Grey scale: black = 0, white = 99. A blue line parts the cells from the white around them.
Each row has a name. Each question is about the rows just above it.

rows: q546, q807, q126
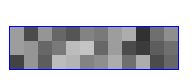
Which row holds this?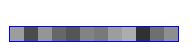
q546
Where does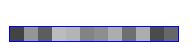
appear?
q126

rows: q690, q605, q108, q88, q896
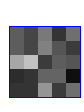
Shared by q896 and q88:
[20]
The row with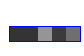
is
q896
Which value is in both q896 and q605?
[23]
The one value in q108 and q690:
[36]

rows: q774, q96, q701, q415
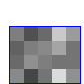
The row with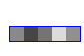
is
q415
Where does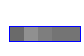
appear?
q701

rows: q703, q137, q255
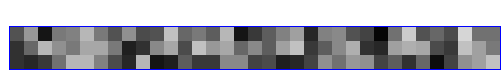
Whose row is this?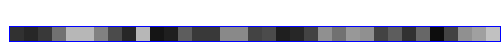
q255
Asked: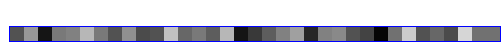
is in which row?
q703

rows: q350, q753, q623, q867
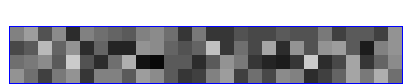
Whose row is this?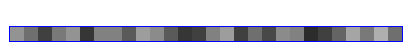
q867
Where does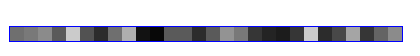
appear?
q623
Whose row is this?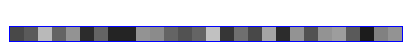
q753
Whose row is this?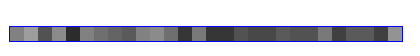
q350

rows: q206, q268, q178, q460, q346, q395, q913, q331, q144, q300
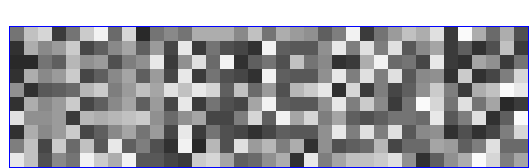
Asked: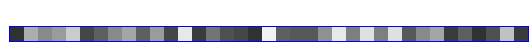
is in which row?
q268
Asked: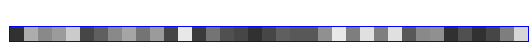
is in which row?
q331
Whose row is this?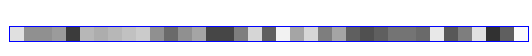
q913

